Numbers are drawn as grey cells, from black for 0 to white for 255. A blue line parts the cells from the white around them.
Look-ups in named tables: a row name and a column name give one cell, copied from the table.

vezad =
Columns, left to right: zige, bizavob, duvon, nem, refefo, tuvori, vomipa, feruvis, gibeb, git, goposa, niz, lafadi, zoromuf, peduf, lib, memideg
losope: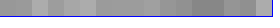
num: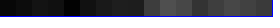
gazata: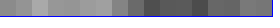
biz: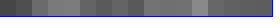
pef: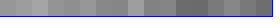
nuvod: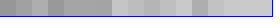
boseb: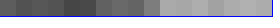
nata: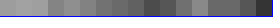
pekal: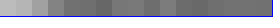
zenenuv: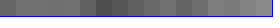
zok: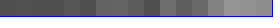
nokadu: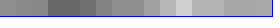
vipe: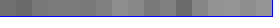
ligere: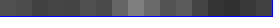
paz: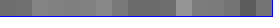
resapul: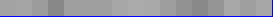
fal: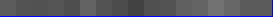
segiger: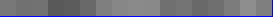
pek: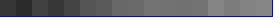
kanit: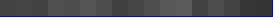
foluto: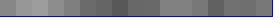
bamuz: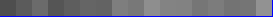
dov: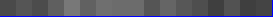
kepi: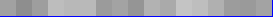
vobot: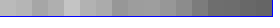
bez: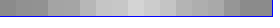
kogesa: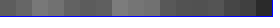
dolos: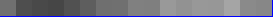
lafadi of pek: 115
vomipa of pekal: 103
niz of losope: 145
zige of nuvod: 151
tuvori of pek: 85
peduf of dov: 82
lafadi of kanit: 66
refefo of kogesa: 98
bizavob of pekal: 181
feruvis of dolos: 112
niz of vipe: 108
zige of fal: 92
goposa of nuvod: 191
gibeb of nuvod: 189
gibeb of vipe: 136
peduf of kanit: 67
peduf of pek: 124
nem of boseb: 83

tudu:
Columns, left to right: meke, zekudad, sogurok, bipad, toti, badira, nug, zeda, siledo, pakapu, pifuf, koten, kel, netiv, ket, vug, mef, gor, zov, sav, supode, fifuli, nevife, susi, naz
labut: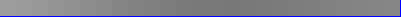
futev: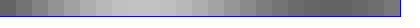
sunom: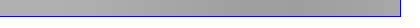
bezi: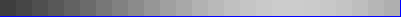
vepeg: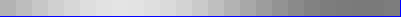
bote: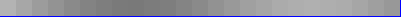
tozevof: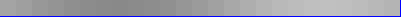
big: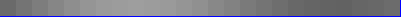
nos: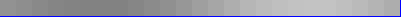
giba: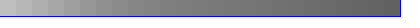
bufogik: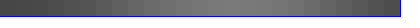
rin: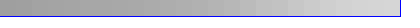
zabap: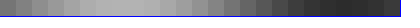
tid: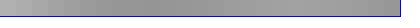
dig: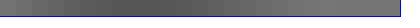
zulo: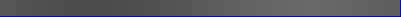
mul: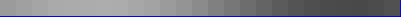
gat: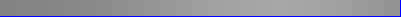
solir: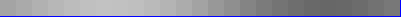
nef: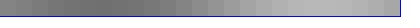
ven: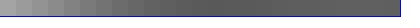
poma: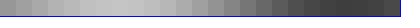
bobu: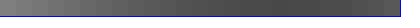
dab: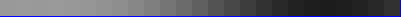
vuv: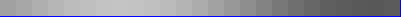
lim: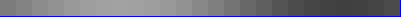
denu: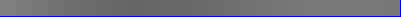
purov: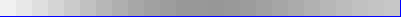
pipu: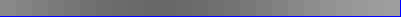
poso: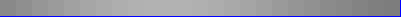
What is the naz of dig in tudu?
117
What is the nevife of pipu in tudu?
153
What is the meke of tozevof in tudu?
164
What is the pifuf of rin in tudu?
173
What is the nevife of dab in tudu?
34
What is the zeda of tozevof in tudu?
137
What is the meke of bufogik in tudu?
71

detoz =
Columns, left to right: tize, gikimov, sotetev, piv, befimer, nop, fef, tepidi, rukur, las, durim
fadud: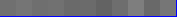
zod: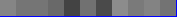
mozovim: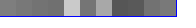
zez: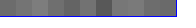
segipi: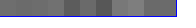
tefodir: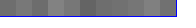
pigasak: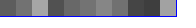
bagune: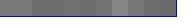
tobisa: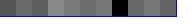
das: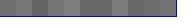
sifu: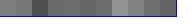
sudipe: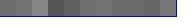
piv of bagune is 109
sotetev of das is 99
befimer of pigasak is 104
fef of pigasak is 134
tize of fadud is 112
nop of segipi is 106
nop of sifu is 101
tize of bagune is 120
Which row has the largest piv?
tobisa

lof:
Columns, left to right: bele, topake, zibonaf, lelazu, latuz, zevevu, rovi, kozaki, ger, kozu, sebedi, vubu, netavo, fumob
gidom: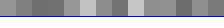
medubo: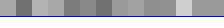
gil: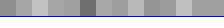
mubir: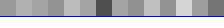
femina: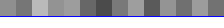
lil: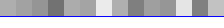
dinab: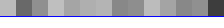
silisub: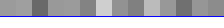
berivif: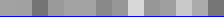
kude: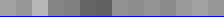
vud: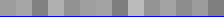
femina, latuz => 157
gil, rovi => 169
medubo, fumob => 154
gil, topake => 167
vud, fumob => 127
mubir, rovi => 79
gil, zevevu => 110
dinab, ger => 142
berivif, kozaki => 151
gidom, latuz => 151
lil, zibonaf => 149

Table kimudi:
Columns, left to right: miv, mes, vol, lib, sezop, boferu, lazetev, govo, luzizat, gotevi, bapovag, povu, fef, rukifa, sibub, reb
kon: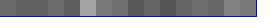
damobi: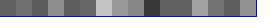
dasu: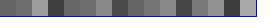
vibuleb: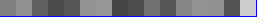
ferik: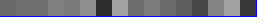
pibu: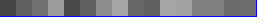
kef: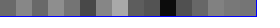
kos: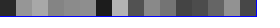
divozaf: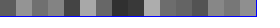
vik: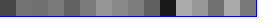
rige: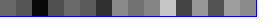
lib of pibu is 155
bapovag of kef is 12
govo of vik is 137
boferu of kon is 164
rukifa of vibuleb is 146
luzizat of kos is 82
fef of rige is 151
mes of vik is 115
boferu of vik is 123
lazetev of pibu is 141

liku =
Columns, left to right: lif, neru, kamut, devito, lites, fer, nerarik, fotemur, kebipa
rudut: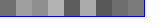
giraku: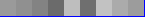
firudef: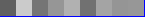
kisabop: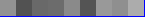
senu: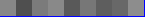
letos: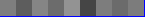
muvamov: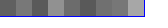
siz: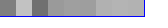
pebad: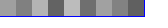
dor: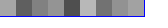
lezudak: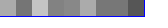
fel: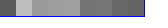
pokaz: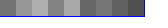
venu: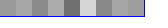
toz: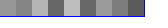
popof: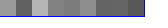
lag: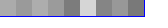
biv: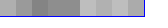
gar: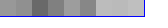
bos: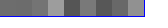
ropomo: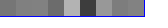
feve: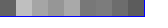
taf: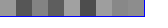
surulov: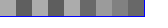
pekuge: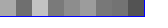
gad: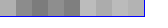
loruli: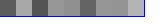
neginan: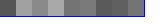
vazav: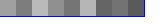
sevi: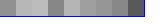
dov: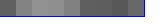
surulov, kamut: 172
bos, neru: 108
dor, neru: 95
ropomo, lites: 179
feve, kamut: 165
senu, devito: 137
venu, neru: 167
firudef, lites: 177
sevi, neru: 183
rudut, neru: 159
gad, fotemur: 187
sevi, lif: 145
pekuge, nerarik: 120
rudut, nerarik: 88
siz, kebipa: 178
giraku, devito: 107
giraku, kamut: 131
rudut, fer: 171
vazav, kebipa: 90
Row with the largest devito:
rudut

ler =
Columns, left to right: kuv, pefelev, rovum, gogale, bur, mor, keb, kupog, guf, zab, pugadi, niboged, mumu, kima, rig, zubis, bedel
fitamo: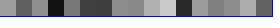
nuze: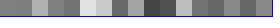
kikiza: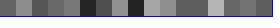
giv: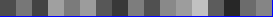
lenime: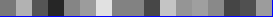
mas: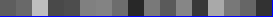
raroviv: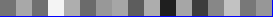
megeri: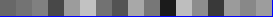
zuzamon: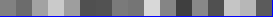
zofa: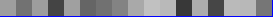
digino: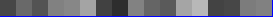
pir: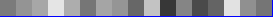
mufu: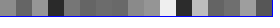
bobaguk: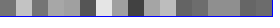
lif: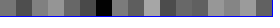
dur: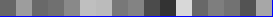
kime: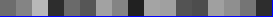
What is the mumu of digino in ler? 184
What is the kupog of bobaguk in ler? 160
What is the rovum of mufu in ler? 150
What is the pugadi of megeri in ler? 27
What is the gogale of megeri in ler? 72
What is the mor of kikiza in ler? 37
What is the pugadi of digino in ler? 90
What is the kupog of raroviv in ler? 166
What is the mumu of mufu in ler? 189
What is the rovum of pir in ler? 167
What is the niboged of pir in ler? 133
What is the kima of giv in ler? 92
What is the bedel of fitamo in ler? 99
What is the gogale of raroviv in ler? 244
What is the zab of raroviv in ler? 173

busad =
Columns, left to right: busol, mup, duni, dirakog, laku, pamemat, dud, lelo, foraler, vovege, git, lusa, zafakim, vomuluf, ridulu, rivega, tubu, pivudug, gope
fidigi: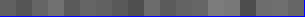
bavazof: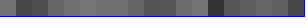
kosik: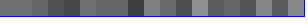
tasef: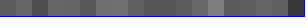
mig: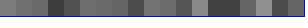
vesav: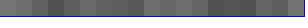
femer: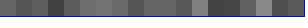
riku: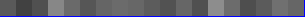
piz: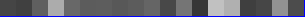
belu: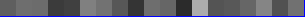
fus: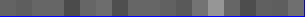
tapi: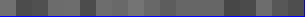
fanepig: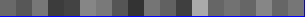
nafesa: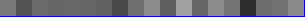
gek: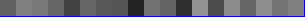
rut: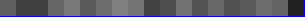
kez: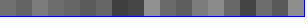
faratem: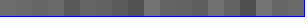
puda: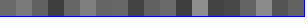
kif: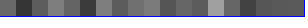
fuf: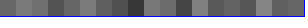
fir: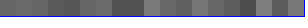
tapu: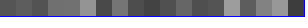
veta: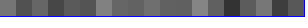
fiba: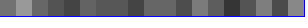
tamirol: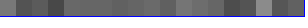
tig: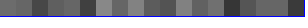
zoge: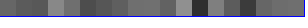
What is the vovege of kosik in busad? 128
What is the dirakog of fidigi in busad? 113
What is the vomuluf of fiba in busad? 93
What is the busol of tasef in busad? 93
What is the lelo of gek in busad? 86
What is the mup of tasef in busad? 102
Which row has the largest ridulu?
piz

